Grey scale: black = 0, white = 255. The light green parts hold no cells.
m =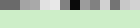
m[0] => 107
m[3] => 169
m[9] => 129
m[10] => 209
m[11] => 116

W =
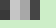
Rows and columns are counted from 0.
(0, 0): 65
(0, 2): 166
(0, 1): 200

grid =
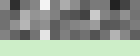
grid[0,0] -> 146
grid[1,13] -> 115
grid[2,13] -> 124
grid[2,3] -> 132
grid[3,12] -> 135
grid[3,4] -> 228
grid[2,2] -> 181
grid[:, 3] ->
[133, 148, 132, 115]
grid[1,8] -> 66
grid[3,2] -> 74
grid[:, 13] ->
[119, 115, 124, 95]
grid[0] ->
[146, 47, 113, 133, 243, 126, 172, 141, 97, 122, 121, 34, 67, 119]
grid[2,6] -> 119
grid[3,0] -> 130
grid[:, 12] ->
[67, 144, 105, 135]

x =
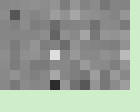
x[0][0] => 136
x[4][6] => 109
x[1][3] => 132
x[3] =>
[134, 134, 134, 134, 141, 100, 144, 137, 164, 120, 149, 146, 154]
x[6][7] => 127
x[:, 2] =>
[141, 138, 140, 134, 137, 143, 137, 135, 139]
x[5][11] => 139
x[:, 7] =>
[149, 166, 132, 137, 146, 152, 127, 127, 113]
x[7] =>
[137, 146, 135, 128, 135, 167, 134, 127, 119, 157, 119, 153, 136]
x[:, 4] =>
[140, 139, 130, 141, 126, 134, 123, 135, 136]
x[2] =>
[134, 128, 140, 126, 130, 109, 130, 132, 134, 113, 138, 137, 122]
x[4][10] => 129
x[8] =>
[136, 121, 139, 134, 136, 43, 150, 113, 88, 148, 120, 139, 157]
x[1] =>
[140, 86, 138, 132, 139, 157, 146, 166, 145, 142, 138, 132, 149]
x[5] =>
[142, 126, 143, 146, 134, 222, 134, 152, 137, 136, 144, 139, 186]
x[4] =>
[136, 123, 137, 148, 126, 130, 109, 146, 133, 131, 129, 127, 145]
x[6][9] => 139
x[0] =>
[136, 138, 141, 144, 140, 147, 125, 149, 131, 139, 119, 132, 130]
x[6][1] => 125
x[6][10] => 137
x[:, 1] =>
[138, 86, 128, 134, 123, 126, 125, 146, 121]
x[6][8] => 154

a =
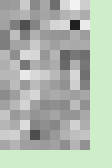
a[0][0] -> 154
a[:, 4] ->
[167, 165, 181, 154, 173, 151, 161, 204, 168, 163, 139, 154, 143, 134, 155]
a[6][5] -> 172
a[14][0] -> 166
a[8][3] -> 187
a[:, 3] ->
[137, 155, 132, 176, 201, 214, 175, 215, 187, 213, 160, 148, 133, 77, 158]
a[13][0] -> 204
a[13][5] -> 153
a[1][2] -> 180
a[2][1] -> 126
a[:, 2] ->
[202, 180, 79, 124, 164, 217, 118, 232, 153, 197, 211, 168, 219, 167, 159]
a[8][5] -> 157
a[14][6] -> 142
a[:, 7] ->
[242, 190, 31, 174, 169, 120, 176, 214, 206, 158, 187, 149, 208, 190, 180]
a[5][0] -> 183
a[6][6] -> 105
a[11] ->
[196, 153, 168, 148, 154, 164, 149, 149, 168]
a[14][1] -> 180
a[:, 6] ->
[216, 179, 218, 149, 172, 99, 105, 154, 145, 165, 138, 149, 169, 178, 142]
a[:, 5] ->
[110, 157, 212, 150, 160, 180, 172, 184, 157, 171, 143, 164, 135, 153, 161]
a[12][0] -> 182
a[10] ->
[161, 183, 211, 160, 139, 143, 138, 187, 145]
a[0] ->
[154, 156, 202, 137, 167, 110, 216, 242, 206]
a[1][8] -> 172
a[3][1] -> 190

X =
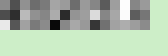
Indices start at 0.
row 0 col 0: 139
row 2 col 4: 139
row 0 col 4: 122
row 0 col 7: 109
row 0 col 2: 145
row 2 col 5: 9
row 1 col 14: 118
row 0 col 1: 80
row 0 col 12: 253
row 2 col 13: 157
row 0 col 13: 134
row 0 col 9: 134

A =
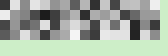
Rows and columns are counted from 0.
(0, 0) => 55
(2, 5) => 64
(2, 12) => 221
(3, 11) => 227
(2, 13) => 39
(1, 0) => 236
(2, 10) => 214
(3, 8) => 98
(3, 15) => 140
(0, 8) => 182
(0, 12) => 189
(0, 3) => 228
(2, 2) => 86
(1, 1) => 152
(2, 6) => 182
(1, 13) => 104
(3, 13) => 35
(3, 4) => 60

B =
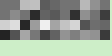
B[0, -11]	115
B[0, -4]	115
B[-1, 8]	153
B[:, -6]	[103, 89, 164, 98]
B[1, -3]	144
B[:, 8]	[184, 144, 83, 153]
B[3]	[35, 83, 166, 119, 65, 98, 147, 127, 153, 146, 58]
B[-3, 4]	99
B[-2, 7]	213
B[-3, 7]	48

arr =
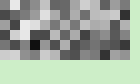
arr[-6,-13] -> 131
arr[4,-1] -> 57
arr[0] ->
[131, 232, 110, 140, 194, 101, 104, 165, 207, 187, 96, 157, 122]
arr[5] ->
[204, 210, 144, 126, 203, 183, 92, 80, 134, 122, 51, 161, 147]
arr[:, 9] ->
[187, 188, 172, 120, 115, 122]
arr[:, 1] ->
[232, 103, 69, 208, 76, 210]
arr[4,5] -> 79
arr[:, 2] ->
[110, 123, 234, 231, 130, 144]
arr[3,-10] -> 74
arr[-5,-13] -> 73
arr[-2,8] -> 97
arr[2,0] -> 159
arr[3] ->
[71, 208, 231, 74, 74, 186, 100, 171, 66, 120, 141, 89, 131]

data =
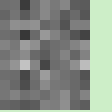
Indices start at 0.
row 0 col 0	111
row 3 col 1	106
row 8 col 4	138
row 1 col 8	86
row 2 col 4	103
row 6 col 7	143
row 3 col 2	55
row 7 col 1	108
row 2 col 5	111
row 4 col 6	115
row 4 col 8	146
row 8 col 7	105
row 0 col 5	121
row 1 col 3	113
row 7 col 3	113
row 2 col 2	140
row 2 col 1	143
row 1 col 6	92
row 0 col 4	135
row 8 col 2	77
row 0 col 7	93
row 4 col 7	131
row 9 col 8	131
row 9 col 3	119
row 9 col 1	130
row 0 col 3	111
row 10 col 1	97
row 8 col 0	117
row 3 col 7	84
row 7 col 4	156

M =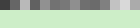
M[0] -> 63
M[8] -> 111
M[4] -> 145
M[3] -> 97
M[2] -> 185
